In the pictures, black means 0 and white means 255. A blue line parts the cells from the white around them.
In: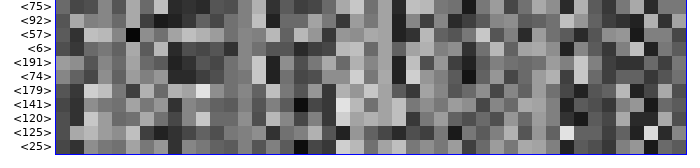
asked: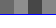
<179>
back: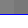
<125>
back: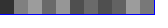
<120>

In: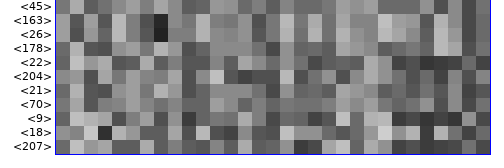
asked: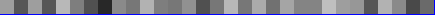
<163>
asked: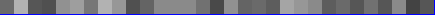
<21>
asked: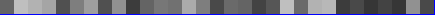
<9>
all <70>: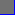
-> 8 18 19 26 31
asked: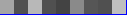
<18>

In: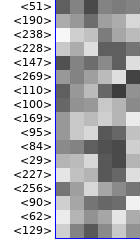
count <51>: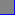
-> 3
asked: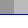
<110>
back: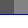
<129>
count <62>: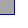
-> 1

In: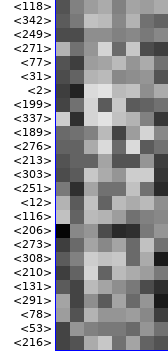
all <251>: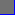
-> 4 5 7
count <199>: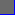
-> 0
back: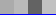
<12>
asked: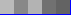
<342>
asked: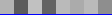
<12>

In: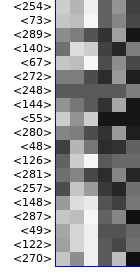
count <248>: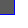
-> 5
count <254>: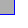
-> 0
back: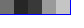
<257>
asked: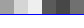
<122>
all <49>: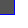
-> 4 5
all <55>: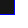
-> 4 5 6

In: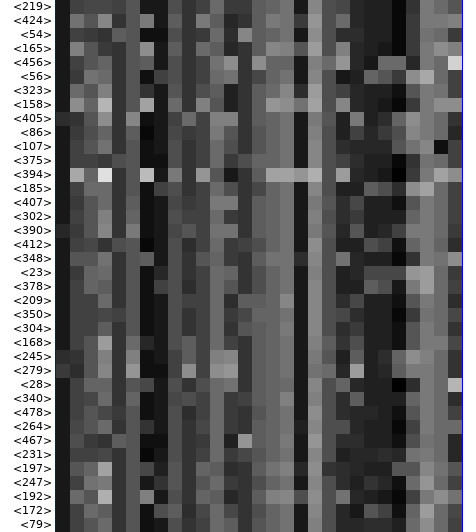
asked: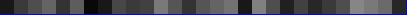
<86>
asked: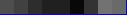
<375>
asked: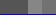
<197>
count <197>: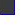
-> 0
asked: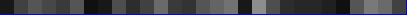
<478>

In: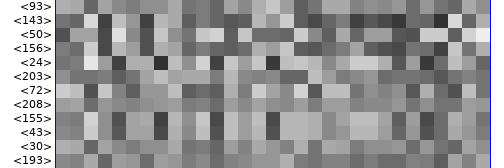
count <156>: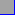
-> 2
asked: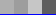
<156>
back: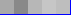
<24>

